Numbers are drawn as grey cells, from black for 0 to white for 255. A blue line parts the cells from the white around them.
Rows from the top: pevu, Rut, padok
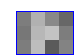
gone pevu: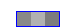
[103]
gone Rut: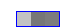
[183]
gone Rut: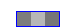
[195]
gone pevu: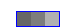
[137]

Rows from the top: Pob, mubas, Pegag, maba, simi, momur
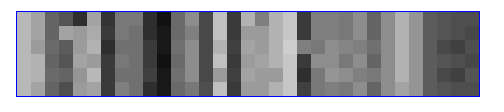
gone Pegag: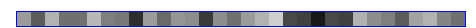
[78]
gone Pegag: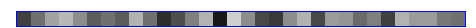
[133]
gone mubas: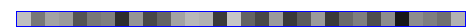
[171]
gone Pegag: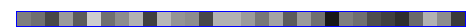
[133]
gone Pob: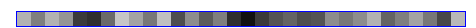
[52]

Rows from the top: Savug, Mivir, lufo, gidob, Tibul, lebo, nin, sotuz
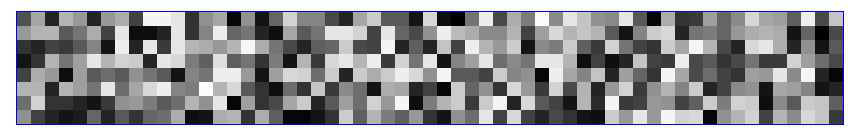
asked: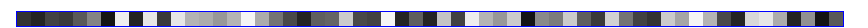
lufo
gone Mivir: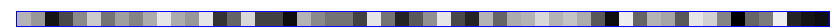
[188]
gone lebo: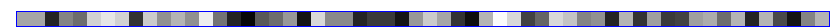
[124]
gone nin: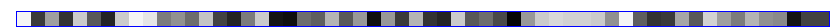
[43]
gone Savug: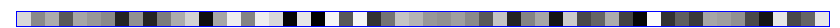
[81]
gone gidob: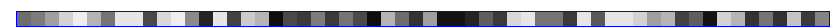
[223]
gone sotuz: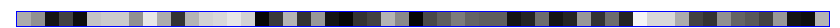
[28]

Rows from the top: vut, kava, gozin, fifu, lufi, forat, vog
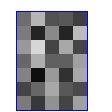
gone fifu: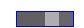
[160]
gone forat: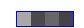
[88]
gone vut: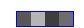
[82]
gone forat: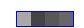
[74]

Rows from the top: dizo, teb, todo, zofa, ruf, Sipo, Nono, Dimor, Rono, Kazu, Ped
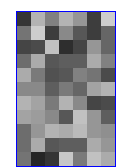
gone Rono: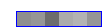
[186]
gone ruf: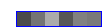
[81]
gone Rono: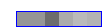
[143]

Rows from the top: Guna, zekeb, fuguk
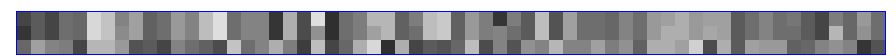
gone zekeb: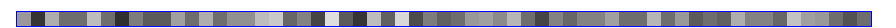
[167]
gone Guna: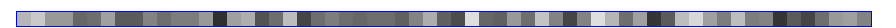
[118]
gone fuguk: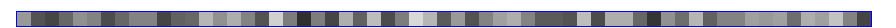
[61]
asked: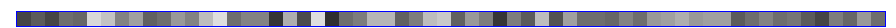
Guna
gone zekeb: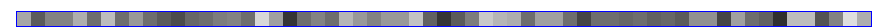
[139]

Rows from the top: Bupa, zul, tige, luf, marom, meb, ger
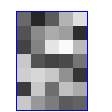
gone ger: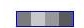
[98]
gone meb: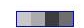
[192]

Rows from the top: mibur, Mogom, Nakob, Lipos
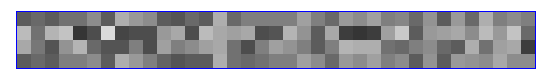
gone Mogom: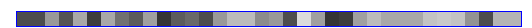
[69]
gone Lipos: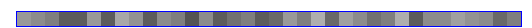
[99]
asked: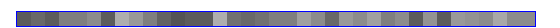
Lipos
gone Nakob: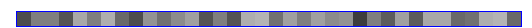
[119]
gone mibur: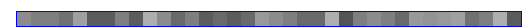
[134]

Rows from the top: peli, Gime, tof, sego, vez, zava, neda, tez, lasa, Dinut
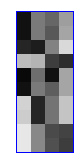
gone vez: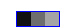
[9]
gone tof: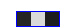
[130]
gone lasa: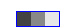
[74]
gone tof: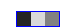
[29]

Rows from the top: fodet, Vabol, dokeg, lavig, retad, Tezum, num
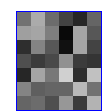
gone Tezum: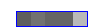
[132]
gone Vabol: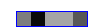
[159]
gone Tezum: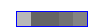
[95]

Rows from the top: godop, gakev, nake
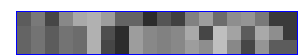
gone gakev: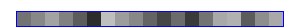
[78]
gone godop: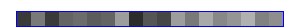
[64]
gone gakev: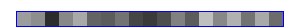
[163]
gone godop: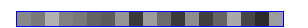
[85]

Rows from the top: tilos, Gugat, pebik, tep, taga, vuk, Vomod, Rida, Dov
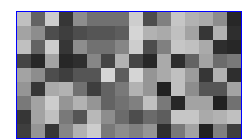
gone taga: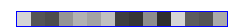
[156]
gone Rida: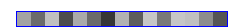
[184]

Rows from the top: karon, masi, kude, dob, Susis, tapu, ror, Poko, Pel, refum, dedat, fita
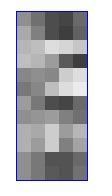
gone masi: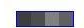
[169]
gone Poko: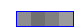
[149]
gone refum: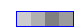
[163]

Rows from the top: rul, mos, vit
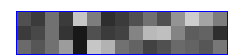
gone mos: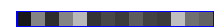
[80]
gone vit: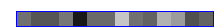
[66]
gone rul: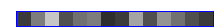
[205]
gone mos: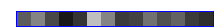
[185]
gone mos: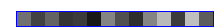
[72]

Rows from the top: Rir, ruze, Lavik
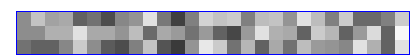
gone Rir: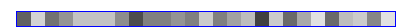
[120]
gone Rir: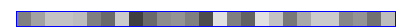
[211]
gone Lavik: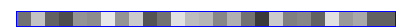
[91]
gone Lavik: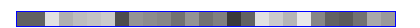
[84]
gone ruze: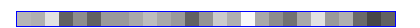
[219]
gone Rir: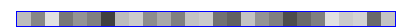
[162]
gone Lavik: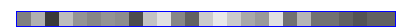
[91]

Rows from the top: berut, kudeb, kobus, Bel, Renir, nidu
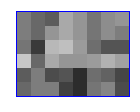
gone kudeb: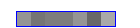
[141]
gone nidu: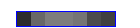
[133]

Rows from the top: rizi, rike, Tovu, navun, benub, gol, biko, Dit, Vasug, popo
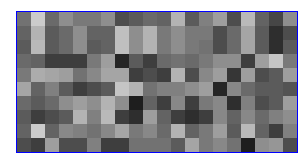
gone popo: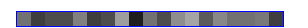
[150]
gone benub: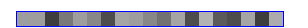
[54]
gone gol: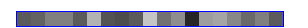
[62]
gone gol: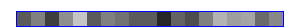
[83]
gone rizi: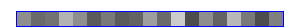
[70]
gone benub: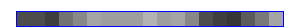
[172]

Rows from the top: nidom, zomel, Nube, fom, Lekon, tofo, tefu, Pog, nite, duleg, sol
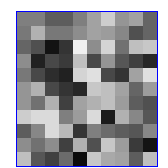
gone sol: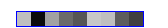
[169]
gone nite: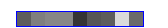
[185]

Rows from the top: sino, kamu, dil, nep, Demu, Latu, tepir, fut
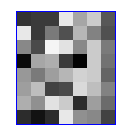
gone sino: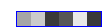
[51]
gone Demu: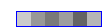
[210]
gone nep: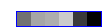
[11]
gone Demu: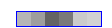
[152]

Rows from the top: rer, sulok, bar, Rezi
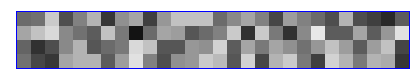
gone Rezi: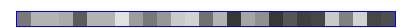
[186]
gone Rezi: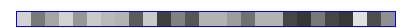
[171]
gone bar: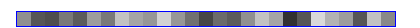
[100]

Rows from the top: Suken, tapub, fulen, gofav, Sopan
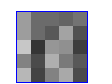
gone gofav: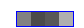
[122]
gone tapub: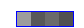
[163]

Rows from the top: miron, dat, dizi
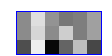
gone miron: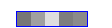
[147]
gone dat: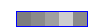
[214]
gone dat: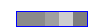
[214]
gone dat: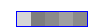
[206]

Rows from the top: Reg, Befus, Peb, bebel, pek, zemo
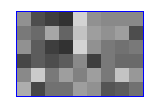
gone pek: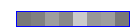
[195]
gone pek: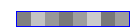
[137]
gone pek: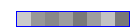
[129]
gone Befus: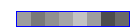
[100]
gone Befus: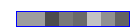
[166]
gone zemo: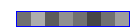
[84]

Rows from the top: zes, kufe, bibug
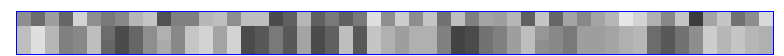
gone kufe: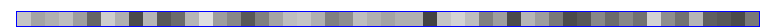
[150]
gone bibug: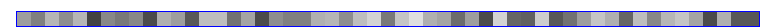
[170]

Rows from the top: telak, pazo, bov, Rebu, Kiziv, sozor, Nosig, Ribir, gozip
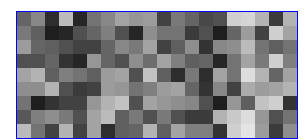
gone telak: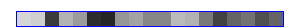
[72]
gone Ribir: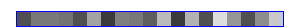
[88]
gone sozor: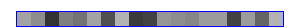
[171]
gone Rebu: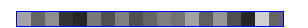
[109]

